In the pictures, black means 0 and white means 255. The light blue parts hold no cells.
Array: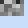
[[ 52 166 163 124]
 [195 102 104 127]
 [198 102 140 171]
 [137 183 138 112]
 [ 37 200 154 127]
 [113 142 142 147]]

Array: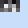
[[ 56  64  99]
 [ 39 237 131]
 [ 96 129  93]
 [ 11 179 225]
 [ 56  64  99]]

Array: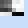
[[ 79  93  55 240]
 [ 96 116  51 231]
 [108 141  78 224]
 [238 248 183  15]
 [230 254 243   6]
 [248 247 238   8]]

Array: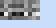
[[110  83 140  19 129]
 [152 174 125 240 127]
 [156  93 180 104  82]
 [118  79 150  23 118]
 [131  89 157  60 108]
 [121  74 157  20 112]
 [155 166 133 231 120]
 [112 111 124  70 141]
 [122 180  89 204 165]
 [151 172 126 235 127]]

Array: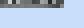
[[ 82 113]
 [ 98 125]
 [207 115]
 [ 55 123]
 [174 118]
 [118 127]
 [112 120]
 [113 125]
 [ 67 126]
 [ 78 121]
 [162 119]
 [149 109]
 [ 38  95]
 [153  79]
 [ 73  71]
 [ 78 134]]

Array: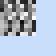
[[ 76  65  31 172 167 191 196 183 176]
 [176 125 151 141 101 143 179 142  59]
 [ 79 235 157 160 232  43  93  35 213]
 [ 48  84  64 225 153 141 172 187 190]
 [209 139 153 134  72 169 192 154  39]
 [ 39 231 143 209 238  15  38  48 236]
 [ 34  64  55 244 151 123 200 141 227]
 [175 125 129 109 113 177 177 124 104]
 [ 35 219 152 209 255  35  40  40 240]]

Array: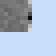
[[118 109 120 113 107 114 105 122]
 [120 111 100 129 110 127 118 106]
 [120 121 105 103 120 109 102 105]
 [123 121 115 113 119 108 114 110]
 [114 126 119 117 104 112 115 113]
 [110 120 121 126 115 135 106 105]
 [125 120 137 134 109 131 121 121]
 [194 153 129  80   8 123 181 215]]
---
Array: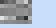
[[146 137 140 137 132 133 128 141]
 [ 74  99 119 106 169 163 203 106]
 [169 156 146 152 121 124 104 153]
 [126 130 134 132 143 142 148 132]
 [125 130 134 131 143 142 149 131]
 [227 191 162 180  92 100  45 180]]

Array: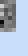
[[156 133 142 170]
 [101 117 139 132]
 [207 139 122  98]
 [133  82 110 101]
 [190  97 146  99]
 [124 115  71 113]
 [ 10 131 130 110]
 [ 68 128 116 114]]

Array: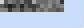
[[130 127  54 103 109  66 103 106  69 120 101 130 103 103  86 100]
 [210  86 128 106  84 119  70  64 167 111 108 103 131 112 133  55]
 [ 92  63  30  54  93  37  95  62  60  80 136 115 140  93 118 130]]

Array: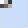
[[ 74 106 174]
 [249 189  56]]

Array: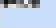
[[207  95 217 229 187 164 126 205  93 142]
 [116  14  64  46 124  91 235 118  51  75]]

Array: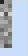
[[170  81  97]
 [ 36 155 146]
 [160 157 118]
 [137 170 151]
 [212  86 206]
 [157 127 144]
 [172 170 128]
 [145 140 142]
 [109 140 169]
 [150 190 111]
 [135 128 133]
 [155 124 155]]
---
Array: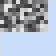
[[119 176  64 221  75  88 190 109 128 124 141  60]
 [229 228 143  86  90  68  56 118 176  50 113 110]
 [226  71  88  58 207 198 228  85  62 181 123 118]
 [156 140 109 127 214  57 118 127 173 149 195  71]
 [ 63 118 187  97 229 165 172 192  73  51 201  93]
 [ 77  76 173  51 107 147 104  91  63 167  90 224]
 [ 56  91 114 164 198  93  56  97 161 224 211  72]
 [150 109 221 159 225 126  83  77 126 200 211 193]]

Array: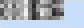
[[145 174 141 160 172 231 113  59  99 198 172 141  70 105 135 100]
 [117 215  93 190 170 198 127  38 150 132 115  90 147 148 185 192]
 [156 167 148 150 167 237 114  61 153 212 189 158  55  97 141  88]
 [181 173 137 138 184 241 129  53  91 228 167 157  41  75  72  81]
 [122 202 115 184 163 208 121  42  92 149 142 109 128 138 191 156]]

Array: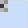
[[146 183]
 [206  57]
 [150 184]]

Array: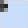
[[201 104]
 [ 39  58]
 [158  80]]

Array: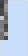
[[120  69]
 [150  60]
 [142  73]
 [115  70]
 [ 95 194]
 [117 121]
 [ 68 123]
 [ 79 135]
 [169 111]
 [ 72 111]]

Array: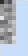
[[119  85 183  47]
 [161 144 169 144]
 [124 117 169 157]
 [169 149 180 157]
 [146 136 154 226]
 [112 171 194 113]
 [143 143 181 137]
 [154 192 177 189]
 [134 116 170 154]
 [141 150 218 109]
 [166 139 196 185]]

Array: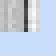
[[182 193 206 188 185  56 213 239 210 194]
 [181 200 203 191 184  60 208 238 208 192]
 [180 211 182 185 188  78 228 244 219 199]
 [176 208 183 189 184  79 227 249 217 193]
 [180 203 188 187 187  70 227 239 218 197]
 [184 203 202 189 187  60 207 232 209 195]
 [178 213 180 187 187  81 227 249 218 197]
 [181 201 203 191 184  60 208 237 208 192]]
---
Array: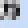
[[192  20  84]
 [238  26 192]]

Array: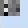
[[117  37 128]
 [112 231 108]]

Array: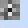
[[147 151 234]
 [187 111  25]]

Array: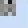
[[141 144 135]
 [138 156 109]]

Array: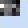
[[251 141 124]
 [ 86 118 117]]

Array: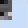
[[95 92 89]
 [79 79 84]]

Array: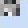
[[165 171 168]
 [160 215 183]]

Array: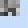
[[147 111 153]
 [185 126  71]]
